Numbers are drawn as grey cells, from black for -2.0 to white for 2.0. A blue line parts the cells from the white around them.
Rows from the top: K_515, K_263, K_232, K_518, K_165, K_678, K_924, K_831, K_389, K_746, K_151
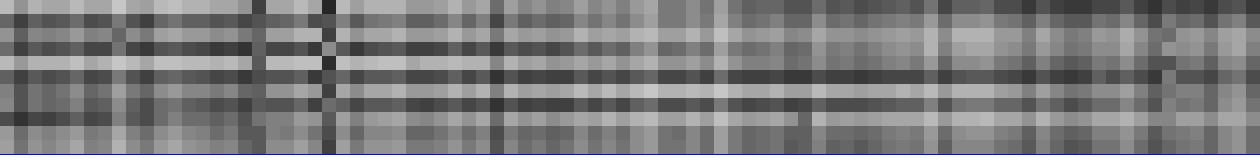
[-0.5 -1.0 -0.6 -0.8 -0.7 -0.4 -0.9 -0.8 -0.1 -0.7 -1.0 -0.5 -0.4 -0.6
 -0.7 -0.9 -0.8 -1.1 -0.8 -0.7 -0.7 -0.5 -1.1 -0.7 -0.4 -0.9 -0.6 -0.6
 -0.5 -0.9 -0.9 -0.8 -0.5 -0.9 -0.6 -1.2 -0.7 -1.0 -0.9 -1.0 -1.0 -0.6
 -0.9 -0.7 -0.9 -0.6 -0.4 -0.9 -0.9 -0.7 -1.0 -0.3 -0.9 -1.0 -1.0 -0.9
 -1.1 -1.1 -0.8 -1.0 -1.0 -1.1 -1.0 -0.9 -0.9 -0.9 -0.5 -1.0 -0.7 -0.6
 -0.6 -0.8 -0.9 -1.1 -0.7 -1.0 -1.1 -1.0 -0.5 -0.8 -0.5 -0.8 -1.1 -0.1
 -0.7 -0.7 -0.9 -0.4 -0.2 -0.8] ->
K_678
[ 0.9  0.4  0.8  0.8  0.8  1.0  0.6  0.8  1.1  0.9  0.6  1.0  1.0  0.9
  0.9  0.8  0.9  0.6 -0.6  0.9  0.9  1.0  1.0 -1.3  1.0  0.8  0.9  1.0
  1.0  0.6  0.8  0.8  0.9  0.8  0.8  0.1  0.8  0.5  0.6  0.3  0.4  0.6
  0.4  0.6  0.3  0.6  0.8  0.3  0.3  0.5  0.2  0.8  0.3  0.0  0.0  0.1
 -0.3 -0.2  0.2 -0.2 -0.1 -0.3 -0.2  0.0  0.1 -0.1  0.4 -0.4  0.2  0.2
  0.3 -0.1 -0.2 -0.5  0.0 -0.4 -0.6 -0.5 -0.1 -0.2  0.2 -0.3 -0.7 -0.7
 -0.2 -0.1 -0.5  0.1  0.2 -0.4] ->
K_165
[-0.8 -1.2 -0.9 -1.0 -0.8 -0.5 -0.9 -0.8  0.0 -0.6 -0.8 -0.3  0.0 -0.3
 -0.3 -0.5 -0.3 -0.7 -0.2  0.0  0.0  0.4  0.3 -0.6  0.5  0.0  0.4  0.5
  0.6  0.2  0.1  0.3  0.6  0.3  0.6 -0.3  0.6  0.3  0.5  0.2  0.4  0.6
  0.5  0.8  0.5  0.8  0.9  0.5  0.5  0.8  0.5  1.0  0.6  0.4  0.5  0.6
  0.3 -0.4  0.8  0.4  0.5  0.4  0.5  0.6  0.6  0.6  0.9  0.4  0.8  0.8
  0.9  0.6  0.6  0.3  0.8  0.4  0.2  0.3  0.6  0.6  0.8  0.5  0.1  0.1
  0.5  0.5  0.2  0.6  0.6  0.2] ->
K_389
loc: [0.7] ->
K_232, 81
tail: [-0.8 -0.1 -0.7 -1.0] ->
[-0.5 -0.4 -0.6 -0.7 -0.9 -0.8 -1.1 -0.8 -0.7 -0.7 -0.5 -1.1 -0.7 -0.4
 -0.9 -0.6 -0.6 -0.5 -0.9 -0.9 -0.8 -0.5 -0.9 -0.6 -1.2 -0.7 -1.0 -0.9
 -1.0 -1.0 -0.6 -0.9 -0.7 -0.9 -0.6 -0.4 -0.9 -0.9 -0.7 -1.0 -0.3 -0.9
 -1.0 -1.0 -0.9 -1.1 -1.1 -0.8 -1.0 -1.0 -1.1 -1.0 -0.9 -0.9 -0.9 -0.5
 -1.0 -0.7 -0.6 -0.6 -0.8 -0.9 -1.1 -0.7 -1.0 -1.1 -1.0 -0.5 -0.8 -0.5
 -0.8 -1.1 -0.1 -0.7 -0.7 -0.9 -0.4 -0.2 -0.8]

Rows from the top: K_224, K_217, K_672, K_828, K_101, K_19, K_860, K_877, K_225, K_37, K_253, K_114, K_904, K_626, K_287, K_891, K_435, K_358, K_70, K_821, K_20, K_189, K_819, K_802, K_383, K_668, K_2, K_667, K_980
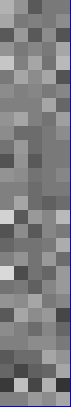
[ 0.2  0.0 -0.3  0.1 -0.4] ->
K_802
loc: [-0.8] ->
K_821, 2
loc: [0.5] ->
K_225, 5
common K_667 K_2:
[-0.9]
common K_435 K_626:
[-0.1]

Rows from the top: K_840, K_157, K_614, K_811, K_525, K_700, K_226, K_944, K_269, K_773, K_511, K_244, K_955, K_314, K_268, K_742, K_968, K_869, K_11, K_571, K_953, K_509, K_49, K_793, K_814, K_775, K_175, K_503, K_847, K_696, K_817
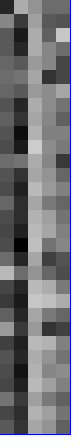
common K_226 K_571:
[-0.4]
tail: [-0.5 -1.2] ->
[ 0.6  0.1 -0.5]
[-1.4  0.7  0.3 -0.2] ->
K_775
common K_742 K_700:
[-0.2]
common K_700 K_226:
[0.6]
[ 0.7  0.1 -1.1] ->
K_244

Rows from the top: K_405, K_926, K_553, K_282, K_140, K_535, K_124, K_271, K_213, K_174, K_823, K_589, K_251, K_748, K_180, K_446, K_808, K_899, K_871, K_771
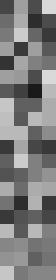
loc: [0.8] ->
K_180, 3
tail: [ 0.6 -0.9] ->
[-1.1]
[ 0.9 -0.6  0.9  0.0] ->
K_808
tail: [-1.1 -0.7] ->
[-0.5 -0.9]
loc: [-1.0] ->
K_124, 2
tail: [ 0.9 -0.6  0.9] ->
[0.0]
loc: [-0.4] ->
K_553, 3

